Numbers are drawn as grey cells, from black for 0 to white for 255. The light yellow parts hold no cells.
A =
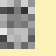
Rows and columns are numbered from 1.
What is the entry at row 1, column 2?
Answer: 191
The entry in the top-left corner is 207
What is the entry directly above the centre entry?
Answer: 133
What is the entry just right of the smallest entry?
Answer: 207
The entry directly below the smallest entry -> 149
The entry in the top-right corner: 149
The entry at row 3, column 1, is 175
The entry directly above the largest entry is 161
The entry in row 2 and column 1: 79
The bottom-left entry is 107

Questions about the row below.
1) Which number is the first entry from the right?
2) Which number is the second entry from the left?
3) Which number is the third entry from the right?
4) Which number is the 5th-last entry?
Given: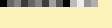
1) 175
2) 103
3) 237
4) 4

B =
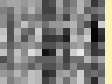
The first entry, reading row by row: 152
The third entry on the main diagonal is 152
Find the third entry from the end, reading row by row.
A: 112
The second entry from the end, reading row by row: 42
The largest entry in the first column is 205
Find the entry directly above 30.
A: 54
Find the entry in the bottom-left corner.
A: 180
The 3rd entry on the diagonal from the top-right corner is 152
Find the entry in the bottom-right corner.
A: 140
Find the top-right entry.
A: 96
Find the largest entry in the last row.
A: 205
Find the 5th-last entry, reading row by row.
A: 165
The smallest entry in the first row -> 54
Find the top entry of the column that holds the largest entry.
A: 180
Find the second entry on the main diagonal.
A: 112
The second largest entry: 220
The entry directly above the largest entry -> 165
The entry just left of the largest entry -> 205
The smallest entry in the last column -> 42
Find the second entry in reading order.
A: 165
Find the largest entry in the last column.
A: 205

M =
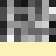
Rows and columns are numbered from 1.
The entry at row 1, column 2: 150
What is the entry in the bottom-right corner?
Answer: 20
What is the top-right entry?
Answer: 35
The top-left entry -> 35
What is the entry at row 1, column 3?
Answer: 35
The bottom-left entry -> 103
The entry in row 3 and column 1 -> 76
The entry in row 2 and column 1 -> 76

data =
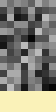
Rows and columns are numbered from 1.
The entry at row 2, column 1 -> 67
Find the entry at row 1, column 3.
142
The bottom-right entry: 6
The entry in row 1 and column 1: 156
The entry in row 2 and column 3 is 51
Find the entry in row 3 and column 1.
36
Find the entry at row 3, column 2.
171
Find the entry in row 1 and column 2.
113
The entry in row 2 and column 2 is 128
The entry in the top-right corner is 156

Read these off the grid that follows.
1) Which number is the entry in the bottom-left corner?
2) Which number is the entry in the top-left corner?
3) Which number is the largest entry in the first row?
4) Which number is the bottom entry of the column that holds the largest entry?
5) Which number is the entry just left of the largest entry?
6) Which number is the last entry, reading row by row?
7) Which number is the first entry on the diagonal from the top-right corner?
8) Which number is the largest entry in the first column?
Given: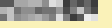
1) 115
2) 89
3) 223
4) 237
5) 89
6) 223
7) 60
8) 179

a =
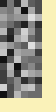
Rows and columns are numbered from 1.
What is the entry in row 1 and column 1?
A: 33
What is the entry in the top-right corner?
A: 77
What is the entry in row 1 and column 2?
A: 120
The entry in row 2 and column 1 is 136
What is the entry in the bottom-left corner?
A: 17
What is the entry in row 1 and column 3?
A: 47
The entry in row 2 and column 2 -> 120
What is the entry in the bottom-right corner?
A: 108
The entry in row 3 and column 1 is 167

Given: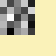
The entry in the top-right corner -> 32
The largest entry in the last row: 171
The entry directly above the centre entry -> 117
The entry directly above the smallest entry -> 86
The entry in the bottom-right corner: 59
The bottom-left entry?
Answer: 157
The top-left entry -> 199

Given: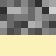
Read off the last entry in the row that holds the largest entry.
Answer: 207
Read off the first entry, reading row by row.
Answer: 106
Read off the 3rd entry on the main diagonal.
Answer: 122
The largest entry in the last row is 150
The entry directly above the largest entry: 164
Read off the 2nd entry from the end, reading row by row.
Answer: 134
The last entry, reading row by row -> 122
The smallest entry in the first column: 47
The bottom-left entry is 134
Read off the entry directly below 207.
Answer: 122

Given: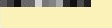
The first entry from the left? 89
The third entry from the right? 17
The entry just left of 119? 213
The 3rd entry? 17

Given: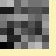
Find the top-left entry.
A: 172
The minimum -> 1
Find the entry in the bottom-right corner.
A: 114
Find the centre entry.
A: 53
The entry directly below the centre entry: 83
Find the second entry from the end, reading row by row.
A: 187
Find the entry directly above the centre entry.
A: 157
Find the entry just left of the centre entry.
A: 83
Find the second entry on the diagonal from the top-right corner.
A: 83
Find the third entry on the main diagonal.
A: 157
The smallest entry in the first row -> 98
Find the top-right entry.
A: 126
